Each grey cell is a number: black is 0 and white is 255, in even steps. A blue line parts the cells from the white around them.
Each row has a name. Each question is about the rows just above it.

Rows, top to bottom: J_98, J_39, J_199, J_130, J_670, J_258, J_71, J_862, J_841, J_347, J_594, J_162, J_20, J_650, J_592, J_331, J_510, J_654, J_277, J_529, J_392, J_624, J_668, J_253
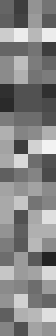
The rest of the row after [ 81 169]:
[223]
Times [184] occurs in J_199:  1
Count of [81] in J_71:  2
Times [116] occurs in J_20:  1
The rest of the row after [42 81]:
[81 74]
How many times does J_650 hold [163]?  2
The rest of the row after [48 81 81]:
[48]

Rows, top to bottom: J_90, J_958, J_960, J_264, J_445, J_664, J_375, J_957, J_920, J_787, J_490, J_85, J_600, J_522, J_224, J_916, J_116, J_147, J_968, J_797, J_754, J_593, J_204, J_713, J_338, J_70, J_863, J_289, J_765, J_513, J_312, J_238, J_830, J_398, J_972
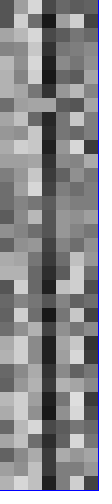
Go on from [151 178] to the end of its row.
[ 59 178 165 138]
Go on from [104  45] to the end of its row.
[ 92 207 110]
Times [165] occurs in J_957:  3

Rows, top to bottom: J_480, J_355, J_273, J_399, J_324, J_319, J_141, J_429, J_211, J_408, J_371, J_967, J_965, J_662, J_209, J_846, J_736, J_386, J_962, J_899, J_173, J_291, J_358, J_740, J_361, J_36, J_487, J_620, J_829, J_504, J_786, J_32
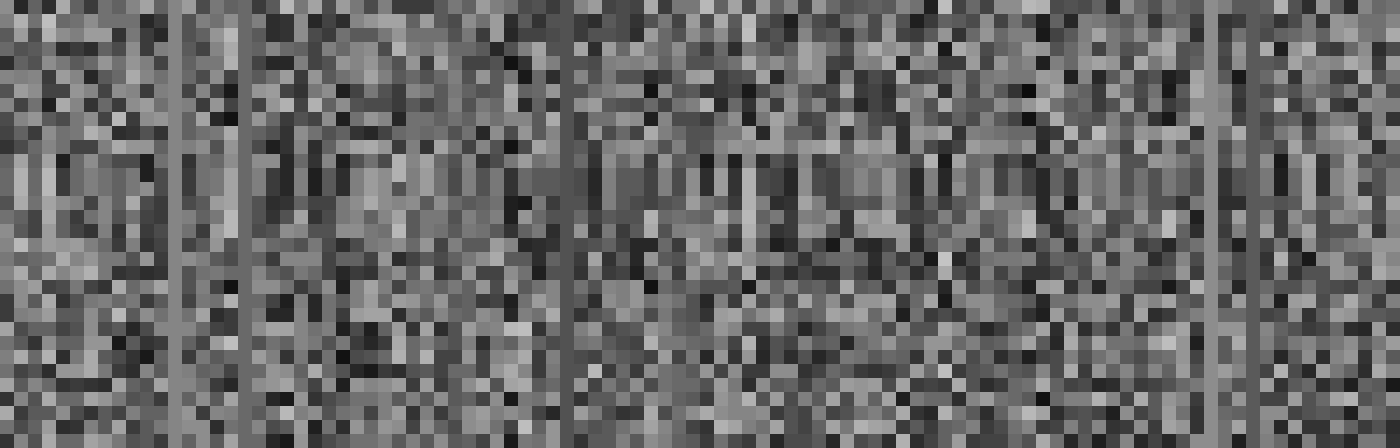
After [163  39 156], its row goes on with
[ 98  98  67 141  51 113  82 149  45 149 141 163  51 127 120 113 105 105
  45  59 177  82 184 133  98 149 141 170 163  45 141 113 170  90  75 120
 141  75 133 156 170  51 141 163]
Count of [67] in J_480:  5
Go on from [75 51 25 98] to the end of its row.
[133  59 120  90 105 105 156 127  51 120  51 113  18  75  82 105 177 105
 177  67  67 149  67 133 141 170  59 127  82  75  67 105  90  82  67 156
  67 120  39 149  51 149  39  82  45  82  39  59 120 113  90 105  98  51
 141  59 141  75 105  45  75  31  67  75 127  82 113 133  90  75 105 113
 149  67 141  90 120  90 105  39  90 141  45 133 149  51 141  90]
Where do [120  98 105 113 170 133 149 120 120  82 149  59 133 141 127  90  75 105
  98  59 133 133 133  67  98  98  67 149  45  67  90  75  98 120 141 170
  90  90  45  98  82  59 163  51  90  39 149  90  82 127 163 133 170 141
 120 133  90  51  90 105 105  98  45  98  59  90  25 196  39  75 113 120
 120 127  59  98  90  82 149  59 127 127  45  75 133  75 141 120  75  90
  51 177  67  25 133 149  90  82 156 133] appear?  J_962
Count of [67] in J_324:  9

